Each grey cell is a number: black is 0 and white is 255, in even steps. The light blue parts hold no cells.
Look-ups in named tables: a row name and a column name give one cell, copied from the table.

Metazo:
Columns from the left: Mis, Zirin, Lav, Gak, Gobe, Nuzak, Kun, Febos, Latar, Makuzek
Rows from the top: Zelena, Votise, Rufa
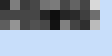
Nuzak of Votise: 14
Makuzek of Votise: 110
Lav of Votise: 70
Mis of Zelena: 35
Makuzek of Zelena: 217
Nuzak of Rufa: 18
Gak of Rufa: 81
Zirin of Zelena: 126
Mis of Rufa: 94
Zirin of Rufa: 148
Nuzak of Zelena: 123

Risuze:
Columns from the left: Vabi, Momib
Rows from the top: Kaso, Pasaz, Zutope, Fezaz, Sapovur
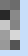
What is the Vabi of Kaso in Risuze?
117
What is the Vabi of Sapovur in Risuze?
153
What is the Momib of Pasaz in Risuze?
137
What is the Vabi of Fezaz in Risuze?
158
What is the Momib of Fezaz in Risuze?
215
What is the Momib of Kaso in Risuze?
108

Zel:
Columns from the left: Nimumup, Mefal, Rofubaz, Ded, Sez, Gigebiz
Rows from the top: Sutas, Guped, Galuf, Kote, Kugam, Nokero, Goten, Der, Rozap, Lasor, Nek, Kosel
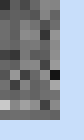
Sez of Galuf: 81
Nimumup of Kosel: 108
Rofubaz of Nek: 160
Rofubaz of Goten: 134
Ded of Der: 104
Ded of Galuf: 114
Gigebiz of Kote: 148
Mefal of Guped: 96
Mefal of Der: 151
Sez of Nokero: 94
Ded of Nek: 142
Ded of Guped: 85
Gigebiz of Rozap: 167
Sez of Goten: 68
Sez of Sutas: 135
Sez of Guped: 132
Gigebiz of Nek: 137
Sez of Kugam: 100
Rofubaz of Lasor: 108

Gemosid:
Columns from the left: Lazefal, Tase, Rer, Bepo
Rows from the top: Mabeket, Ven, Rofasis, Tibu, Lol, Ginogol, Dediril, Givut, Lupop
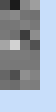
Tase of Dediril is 120
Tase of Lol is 210
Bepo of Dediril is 120
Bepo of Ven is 113
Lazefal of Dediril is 121
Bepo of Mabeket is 158
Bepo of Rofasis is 120
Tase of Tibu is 112
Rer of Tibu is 60
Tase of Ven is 137
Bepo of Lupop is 125

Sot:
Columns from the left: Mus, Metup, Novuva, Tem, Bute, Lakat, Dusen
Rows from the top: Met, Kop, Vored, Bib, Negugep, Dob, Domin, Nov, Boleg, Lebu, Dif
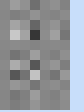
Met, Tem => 111
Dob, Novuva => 127
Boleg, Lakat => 141
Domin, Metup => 172
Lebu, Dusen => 142
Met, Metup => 157
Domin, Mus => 138
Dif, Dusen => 140
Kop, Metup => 127
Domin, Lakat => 149
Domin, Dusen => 126
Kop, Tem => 146
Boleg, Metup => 150
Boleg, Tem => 118
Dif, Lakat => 132
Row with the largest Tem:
Nov

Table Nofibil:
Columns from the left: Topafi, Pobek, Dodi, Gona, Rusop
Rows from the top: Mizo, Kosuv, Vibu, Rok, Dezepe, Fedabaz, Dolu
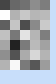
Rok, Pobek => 120
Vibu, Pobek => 197
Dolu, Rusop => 156
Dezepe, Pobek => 34
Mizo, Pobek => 104
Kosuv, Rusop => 186
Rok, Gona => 181
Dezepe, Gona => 186
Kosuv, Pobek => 178
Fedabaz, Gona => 215

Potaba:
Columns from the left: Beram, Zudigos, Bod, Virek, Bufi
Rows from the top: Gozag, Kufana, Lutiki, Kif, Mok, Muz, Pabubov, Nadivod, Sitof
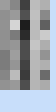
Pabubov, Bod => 66
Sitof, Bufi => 171
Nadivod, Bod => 59
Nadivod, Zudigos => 187
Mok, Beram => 145
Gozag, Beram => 157
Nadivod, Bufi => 107
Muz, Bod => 77
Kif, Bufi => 203
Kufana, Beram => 144
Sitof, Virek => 181
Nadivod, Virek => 182
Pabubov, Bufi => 176
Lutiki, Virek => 188
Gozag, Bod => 64
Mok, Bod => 76
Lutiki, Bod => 29
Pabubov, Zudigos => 149

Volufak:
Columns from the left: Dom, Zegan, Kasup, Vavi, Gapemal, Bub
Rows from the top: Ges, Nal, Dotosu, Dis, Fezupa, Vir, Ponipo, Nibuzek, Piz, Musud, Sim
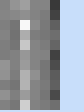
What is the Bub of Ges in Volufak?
57
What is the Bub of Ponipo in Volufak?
76
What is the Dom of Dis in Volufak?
131
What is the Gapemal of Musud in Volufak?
118
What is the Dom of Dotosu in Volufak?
127
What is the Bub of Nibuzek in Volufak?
92
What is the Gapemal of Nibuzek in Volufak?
118
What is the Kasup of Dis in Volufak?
173
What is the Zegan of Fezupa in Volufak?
117

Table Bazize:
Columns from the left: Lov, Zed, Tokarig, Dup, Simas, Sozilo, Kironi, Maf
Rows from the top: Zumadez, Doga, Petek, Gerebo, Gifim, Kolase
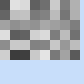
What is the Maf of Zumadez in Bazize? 177
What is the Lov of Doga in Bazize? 101
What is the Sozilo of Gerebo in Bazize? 125
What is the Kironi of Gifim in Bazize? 152
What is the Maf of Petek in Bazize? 126
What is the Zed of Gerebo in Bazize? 93
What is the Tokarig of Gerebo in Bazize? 98
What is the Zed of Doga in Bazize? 191
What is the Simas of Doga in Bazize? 130
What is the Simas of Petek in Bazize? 168
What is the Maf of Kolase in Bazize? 90
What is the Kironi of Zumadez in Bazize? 127
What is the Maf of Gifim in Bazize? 189
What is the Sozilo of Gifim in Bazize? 199

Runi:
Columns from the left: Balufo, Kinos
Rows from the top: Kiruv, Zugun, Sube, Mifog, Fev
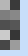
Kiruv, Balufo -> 182
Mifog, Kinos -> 54
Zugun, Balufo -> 126
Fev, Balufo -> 71
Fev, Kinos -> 156
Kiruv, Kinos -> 58
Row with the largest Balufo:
Mifog

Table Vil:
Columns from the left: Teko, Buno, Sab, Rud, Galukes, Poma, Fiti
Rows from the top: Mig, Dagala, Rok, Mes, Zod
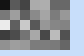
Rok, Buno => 95
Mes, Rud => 168
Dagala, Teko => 121
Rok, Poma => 134
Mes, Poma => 187
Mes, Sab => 116
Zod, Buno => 158
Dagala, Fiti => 152
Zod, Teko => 145
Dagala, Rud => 138
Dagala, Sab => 96
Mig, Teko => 19
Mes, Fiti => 81

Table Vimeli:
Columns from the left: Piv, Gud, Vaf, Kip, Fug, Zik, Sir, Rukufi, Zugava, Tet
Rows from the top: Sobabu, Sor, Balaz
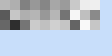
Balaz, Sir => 197
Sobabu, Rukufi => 201
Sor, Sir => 116
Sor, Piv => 90
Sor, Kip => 181
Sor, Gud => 198
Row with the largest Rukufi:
Sor

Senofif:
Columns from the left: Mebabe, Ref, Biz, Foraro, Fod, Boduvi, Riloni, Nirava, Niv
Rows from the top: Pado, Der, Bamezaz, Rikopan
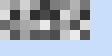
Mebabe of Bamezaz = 105
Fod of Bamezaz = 232
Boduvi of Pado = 124
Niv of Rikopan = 85
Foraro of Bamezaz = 175
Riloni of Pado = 136
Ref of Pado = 152
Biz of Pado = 209
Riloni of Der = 217
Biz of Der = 187
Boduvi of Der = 47
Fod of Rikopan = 95

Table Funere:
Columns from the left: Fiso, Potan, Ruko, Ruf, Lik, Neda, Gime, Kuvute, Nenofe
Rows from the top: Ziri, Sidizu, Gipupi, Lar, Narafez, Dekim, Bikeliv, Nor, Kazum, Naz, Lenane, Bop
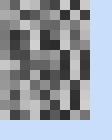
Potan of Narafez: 60
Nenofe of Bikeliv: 55
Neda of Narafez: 44
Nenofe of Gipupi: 191
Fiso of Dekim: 143
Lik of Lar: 53
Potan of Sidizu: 164
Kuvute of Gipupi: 121
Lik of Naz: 64
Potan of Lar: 50
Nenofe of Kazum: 193
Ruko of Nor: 78
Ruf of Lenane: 195
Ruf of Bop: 194
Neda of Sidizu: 166
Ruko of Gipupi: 199
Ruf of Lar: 197
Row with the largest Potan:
Bikeliv

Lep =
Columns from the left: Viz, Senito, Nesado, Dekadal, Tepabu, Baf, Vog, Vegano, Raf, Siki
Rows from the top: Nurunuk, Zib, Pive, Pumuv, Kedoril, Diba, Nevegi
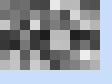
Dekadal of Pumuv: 53
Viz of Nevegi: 184
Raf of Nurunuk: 87
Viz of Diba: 132
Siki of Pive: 181
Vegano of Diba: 149

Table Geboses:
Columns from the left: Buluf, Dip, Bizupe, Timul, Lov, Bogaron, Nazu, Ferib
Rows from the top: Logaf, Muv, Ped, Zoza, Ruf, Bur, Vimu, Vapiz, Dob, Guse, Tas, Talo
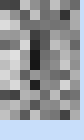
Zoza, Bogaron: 160
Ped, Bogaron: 115
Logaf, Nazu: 135
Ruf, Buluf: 104
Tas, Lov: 142
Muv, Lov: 110
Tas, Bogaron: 137
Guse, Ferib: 114
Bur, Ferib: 153
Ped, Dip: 199
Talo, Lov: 127
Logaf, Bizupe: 194
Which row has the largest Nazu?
Dob

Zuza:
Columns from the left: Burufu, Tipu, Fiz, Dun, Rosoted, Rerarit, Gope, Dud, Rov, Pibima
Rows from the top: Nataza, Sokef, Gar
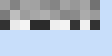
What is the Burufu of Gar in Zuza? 50
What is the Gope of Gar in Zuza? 243
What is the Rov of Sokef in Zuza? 171
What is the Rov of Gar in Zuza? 240
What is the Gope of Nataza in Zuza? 163
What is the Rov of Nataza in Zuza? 165
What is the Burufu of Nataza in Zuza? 161
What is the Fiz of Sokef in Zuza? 157
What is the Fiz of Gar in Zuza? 244
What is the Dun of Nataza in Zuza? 162
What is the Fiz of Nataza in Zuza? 164
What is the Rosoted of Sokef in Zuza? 175
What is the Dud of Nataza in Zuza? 152

